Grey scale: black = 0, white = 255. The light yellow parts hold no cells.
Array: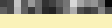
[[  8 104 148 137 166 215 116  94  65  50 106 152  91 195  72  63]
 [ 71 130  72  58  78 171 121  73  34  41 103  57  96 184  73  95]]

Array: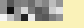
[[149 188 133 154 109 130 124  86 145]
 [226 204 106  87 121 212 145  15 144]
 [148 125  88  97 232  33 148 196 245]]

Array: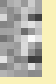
[[164 204 153 183 172 135]
 [163 187 201 165 142 164]
 [ 63  93 188 129 145 215]
 [201 225 210 178 138 132]
 [189 151 108 171 164 162]
 [227 250 213 188 137 116]
 [135 173 218 155 164 167]
 [102 143 215 164 131 164]
 [ 64  60 135 127 164 227]
 [164 226 164 182 147 128]
 [140 138 155 155 168 179]]

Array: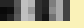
[[ 65 170 126  36  50 180 192  87  37  37]
 [ 65 170 140  33  50 152 191  80  14   9]
 [ 65 170 114  20  50 180 192  90  37  15]]

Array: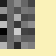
[[ 68 102 138 107  30]
 [113 119  83 107 149]
 [ 82  72 175 103  36]
 [142 120  55 105 189]
 [ 62  66 204 104   3]
 [ 96  94 124 104  62]
 [125 140  43 109 180]]

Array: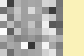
[[116 209 213 164 167 160 178  63 238]
 [122  61 139 171 218 160 197 152 114]
 [124 199 219 161 162 159 189 123 233]
 [ 96  89 240 147 195 159 139 188 138]
 [120 231 220 166 174 149 196  96 253]
 [172 187 167 136 151 138 129 159 181]
 [126 165 245 168  55 250 160 169 138]
 [139 227 208 167 164 154 161 111 201]]
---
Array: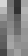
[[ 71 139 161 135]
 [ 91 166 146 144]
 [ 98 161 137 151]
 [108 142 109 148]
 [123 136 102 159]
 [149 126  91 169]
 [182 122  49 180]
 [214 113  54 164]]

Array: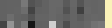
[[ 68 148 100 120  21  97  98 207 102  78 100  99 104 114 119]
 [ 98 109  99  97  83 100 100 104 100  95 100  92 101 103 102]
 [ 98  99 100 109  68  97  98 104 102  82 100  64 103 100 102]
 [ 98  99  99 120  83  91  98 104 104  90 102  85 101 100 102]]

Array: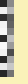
[[ 38 115]
 [233 199]
 [ 38 167]
 [241  76]
 [248 154]
 [ 41 192]
 [247 128]
 [242  99]
 [ 46  90]
 [241 183]
 [ 40 138]]

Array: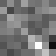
[[ 99  74  91 109 108 148 193 130]
 [ 83 107 112  84 165 253 148  15]
 [ 98 104  95 102 180 150 114  61]
 [126 132 109 158  95  86 119 141]
 [121 144 150 114  87 100  91 134]
 [100 166 144 138 114 115  90 100]
 [155  71 106  98  80 129 140 151]
 [ 99 142 103 160 118 113 134 108]]

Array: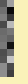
[[142  63]
 [141  75]
 [ 84 195]
 [ 78 111]
 [120  20]
 [112  99]
 [107 118]
 [ 74 185]
 [127  56]
 [112  12]
 [ 88 160]]

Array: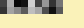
[[ 51 162 136  91 190 167  78  16  89]
 [ 67 173   8  19 208  65 151  52 117]]

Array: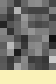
[[ 90  62 165 132  88  69  61 105]
 [ 86  56  87 137  59  66  54 200]
 [110 153  28  91 119 144  94 129]
 [ 95 185 113  56 134 139 104  46]
 [121 120  76  46 111 114 144  16]
 [133  50 103 127 149 127 128 101]
 [ 36  84 102 139  86  72  80  99]
 [ 80  53  86 152 113  98 112  62]
 [117  69 180  80  67  67  68 130]
 [127 103  58 102 137 141 113  71]]
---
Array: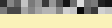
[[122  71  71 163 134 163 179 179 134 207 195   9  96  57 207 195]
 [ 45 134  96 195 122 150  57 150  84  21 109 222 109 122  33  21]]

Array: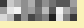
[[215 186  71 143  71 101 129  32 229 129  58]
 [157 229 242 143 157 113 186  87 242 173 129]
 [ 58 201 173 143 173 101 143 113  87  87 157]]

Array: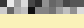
[[204 102 175 191  15 131 131 115 159 191 144 219]
 [ 55 235 159 219  70  43 144 102 115  70  86  86]]

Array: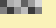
[[128  58 141 188  58 128]
 [ 72 172 188  99 157 214]]

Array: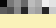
[[ 92  80 135  38 172 160  38 202]
 [  7 120 147 106 188 172 240 227]]

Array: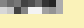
[[215 199  66 132 243 243 160 147 173]
 [132 106 119  66  78 106  51  37 173]]
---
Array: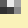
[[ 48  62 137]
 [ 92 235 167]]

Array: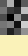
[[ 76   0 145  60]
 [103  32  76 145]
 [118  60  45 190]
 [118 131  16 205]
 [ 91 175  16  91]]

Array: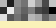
[[183  30 140 115 208 155  73 196]
 [224  87 115  87 183 168  99 140]
 [ 44 236 127  99 127  73  58   2]]

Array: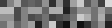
[[ 63 130 173  88 100  88 145  47 145  47 160 202  88 130  63 217]
 [145 145  75 130  75  88 114  63  75  88 114 202 173 114 173  75]
 [114 160 100 130 160  33 114 202  47  17 130  17  47 100 145  33]
 [189 189  75 130 160 160 100 173 173  33 100 145 145 114 160 114]]

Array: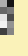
[[173  20]
 [229  76]
 [103 119]
 [ 63 132]
 [243 147]]

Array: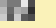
[[203  92 203  92  76]
 [187 106 175 162  47]
 [162 121 121 232  76]]
